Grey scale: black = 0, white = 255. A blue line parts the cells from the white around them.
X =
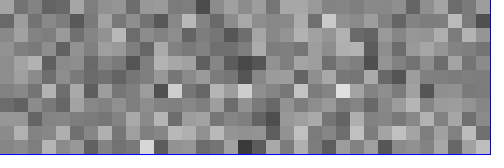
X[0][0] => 164
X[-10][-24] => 88
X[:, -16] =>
[117, 135, 136, 125, 146, 155, 133, 104, 78, 94, 169]
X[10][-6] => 145
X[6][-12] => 132
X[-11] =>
[164, 115, 131, 99, 104, 166, 126, 144, 149, 109, 152, 154, 123, 126, 76, 140, 160, 140, 157, 117, 167, 167, 153, 131, 133, 127, 137, 136, 143, 101, 143, 164, 108, 122, 156]
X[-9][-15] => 147
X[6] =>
[130, 136, 116, 179, 110, 169, 94, 157, 118, 127, 156, 80, 206, 118, 103, 181, 157, 205, 143, 133, 119, 195, 124, 132, 224, 163, 131, 142, 123, 161, 85, 143, 145, 122, 124]
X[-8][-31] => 97
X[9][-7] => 192
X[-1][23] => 93
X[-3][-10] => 175
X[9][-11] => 110
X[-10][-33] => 115
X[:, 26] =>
[137, 157, 99, 92, 79, 170, 131, 104, 130, 125, 159]
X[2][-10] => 106
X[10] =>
[134, 140, 126, 181, 139, 152, 97, 131, 114, 121, 215, 92, 146, 150, 108, 116, 161, 58, 92, 169, 124, 176, 125, 93, 156, 130, 159, 86, 139, 145, 131, 167, 103, 161, 190]
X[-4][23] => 153
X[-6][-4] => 127
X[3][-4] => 149
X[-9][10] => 140
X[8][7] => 118
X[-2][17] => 145
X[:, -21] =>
[76, 131, 125, 130, 95, 154, 103, 126, 162, 144, 108]
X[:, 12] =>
[123, 135, 141, 129, 167, 118, 206, 128, 109, 184, 146]
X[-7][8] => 122
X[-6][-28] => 113
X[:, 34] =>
[156, 80, 149, 116, 139, 125, 124, 134, 138, 112, 190]

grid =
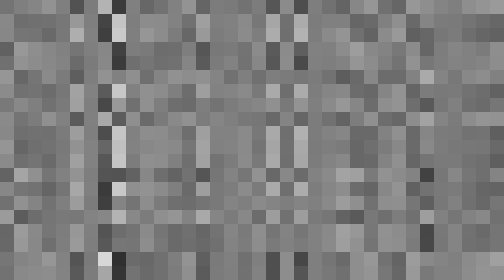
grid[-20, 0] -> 116
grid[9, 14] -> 159
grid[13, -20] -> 125
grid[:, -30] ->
[124, 127, 129, 127, 123, 126, 130, 127, 128, 127, 130, 130, 126, 128, 124, 131, 127, 126, 122, 124]
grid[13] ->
[135, 117, 114, 101, 117, 167, 128, 59, 200, 143, 146, 139, 127, 106, 158, 121, 125, 139, 123, 170, 111, 172, 125, 134, 141, 108, 101, 135, 147, 97, 114, 121, 123, 113, 102, 100]
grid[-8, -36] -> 99
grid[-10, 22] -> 123
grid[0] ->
[116, 127, 133, 146, 127, 82, 124, 179, 59, 128, 103, 114, 129, 147, 101, 124, 122, 114, 124, 86, 139, 78, 126, 113, 100, 135, 150, 112, 102, 151, 142, 132, 127, 142, 148, 154]
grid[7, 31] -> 119
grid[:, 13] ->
[147, 113, 103, 126, 133, 141, 109, 107, 145, 110, 118, 111, 114, 106, 109, 131, 112, 110, 147, 143]
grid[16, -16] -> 131
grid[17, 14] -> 105
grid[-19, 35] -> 103
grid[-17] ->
[97, 152, 142, 135, 129, 117, 127, 135, 65, 125, 122, 109, 110, 126, 86, 120, 122, 115, 139, 90, 139, 95, 129, 128, 140, 157, 136, 131, 120, 139, 102, 125, 133, 129, 123, 142]
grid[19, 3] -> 141
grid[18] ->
[118, 132, 136, 150, 130, 84, 122, 215, 48, 107, 104, 112, 126, 147, 95, 122, 128, 112, 127, 79, 141, 71, 127, 117, 106, 142, 151, 114, 100, 156, 137, 132, 128, 139, 146, 160]
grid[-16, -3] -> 129
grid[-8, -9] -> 146
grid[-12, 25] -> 125
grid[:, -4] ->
[127, 122, 123, 133, 131, 120, 122, 128, 123, 122, 120, 122, 135, 123, 129, 118, 132, 132, 128, 129]
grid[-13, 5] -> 160
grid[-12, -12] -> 99
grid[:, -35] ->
[127, 110, 117, 152, 146, 103, 113, 136, 116, 111, 102, 111, 165, 117, 145, 92, 155, 152, 132, 137]
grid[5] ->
[150, 103, 117, 138, 123, 94, 126, 146, 129, 143, 111, 132, 145, 141, 144, 132, 113, 127, 112, 126, 123, 119, 123, 114, 93, 106, 136, 108, 108, 130, 170, 132, 120, 136, 141, 129]
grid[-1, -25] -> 112
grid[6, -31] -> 162
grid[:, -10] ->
[150, 106, 99, 136, 140, 136, 104, 108, 144, 105, 111, 105, 122, 101, 113, 120, 119, 116, 151, 148]
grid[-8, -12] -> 163
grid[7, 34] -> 107

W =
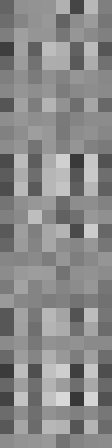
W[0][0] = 100
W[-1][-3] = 132
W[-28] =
[101, 156, 114, 173, 172, 89, 173, 113]
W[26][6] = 198
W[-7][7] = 109
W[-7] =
[105, 157, 133, 175, 152, 125, 159, 109]
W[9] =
[129, 142, 158, 152, 121, 141, 145, 135]
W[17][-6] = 132
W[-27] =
[127, 143, 123, 144, 131, 150, 144, 136]
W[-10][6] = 189
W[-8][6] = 138
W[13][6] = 182
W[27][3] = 179
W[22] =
[87, 163, 120, 184, 164, 83, 189, 118]
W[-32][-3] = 69
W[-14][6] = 137
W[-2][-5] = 183
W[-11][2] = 132
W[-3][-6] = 111
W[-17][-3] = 112
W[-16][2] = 127
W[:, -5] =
[148, 152, 149, 189, 173, 144, 149, 180, 145, 152, 151, 172, 182, 183, 155, 136, 167, 167, 125, 156, 148, 125, 184, 180, 146, 175, 192, 179, 194, 146, 183, 153]
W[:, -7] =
[145, 133, 159, 162, 156, 143, 149, 162, 150, 142, 149, 188, 172, 186, 143, 138, 158, 155, 132, 153, 163, 135, 163, 161, 147, 157, 189, 158, 196, 141, 166, 147]
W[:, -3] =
[69, 141, 150, 97, 89, 150, 137, 110, 132, 141, 149, 57, 85, 94, 141, 112, 74, 134, 126, 144, 140, 115, 83, 112, 146, 125, 63, 110, 55, 128, 85, 132]
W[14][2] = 151
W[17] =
[102, 155, 132, 167, 140, 134, 151, 118]
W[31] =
[140, 147, 149, 153, 115, 132, 138, 140]
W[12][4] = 188
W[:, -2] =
[184, 155, 138, 187, 173, 144, 141, 166, 140, 145, 129, 199, 201, 182, 142, 152, 204, 151, 137, 146, 151, 125, 189, 165, 138, 159, 198, 168, 213, 138, 180, 138]

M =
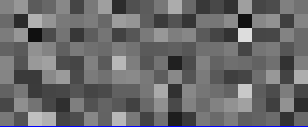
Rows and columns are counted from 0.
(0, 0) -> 131
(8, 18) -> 99
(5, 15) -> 89
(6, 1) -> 120
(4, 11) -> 115
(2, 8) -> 66
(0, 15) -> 72
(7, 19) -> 63
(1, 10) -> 94
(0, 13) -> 105
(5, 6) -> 123
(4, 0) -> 134
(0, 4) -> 136
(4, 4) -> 76
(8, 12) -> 29
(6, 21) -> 70
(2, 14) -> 90
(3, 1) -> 90
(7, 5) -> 127
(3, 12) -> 96
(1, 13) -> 53
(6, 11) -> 170
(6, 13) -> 136
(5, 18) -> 111
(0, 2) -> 91
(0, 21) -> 114
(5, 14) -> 123
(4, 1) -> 84
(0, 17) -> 159
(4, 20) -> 50
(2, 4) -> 116
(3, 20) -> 86
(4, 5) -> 69
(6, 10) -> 119
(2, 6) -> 93
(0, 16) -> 50
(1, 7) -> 104
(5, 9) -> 138
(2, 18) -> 70
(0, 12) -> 172

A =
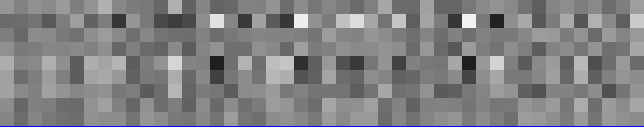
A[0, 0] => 149
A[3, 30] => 151
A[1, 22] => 145
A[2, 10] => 135
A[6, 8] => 119
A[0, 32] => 101
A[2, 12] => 112
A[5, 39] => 159
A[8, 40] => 124
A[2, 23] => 157
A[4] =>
[173, 132, 137, 175, 143, 93, 174, 164, 180, 93, 124, 146, 213, 131, 128, 31, 112, 179, 111, 189, 197, 48, 95, 153, 81, 58, 118, 148, 66, 129, 120, 118, 166, 30, 151, 211, 127, 91, 138, 155, 95, 184, 78, 109, 154, 107]
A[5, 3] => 156
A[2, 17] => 128
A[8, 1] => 109
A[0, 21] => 140
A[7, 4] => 108
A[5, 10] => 122
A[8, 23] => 155
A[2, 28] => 123
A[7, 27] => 111
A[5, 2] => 126
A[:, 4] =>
[154, 125, 121, 132, 143, 127, 147, 108, 113]
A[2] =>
[126, 104, 140, 138, 121, 113, 143, 156, 138, 111, 135, 115, 112, 110, 130, 109, 120, 128, 133, 131, 131, 127, 116, 157, 133, 131, 149, 141, 123, 112, 132, 110, 129, 111, 130, 122, 122, 135, 156, 153, 124, 147, 106, 155, 132, 153]
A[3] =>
[144, 122, 125, 134, 132, 137, 129, 143, 103, 127, 106, 99, 137, 92, 133, 146, 112, 111, 144, 136, 104, 159, 124, 129, 145, 138, 139, 147, 141, 107, 151, 106, 88, 155, 126, 115, 142, 127, 93, 131, 139, 119, 147, 111, 117, 167]
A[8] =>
[133, 109, 133, 120, 113, 110, 145, 141, 141, 116, 150, 139, 121, 118, 136, 115, 156, 118, 111, 140, 145, 136, 121, 155, 137, 153, 154, 107, 134, 114, 132, 142, 150, 123, 140, 125, 111, 156, 153, 142, 124, 154, 117, 154, 144, 140]
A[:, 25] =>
[106, 220, 131, 138, 58, 102, 94, 144, 153]
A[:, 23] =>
[134, 123, 157, 129, 153, 165, 117, 166, 155]

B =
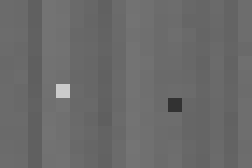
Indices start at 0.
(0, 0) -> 107
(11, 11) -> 107
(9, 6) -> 104
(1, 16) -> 100
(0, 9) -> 114
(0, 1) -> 106
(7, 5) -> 105
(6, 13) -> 107
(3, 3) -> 115
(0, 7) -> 97
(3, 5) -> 105
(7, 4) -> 115
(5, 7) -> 97
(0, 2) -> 96
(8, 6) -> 102
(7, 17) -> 110
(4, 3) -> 114
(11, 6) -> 103
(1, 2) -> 96
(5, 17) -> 109
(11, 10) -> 112
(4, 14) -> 100
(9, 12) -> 107
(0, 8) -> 107
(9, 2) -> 96
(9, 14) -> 101
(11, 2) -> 96
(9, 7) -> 99
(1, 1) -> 106
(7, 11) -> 107
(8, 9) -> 115
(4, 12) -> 107
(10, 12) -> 109
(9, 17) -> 110
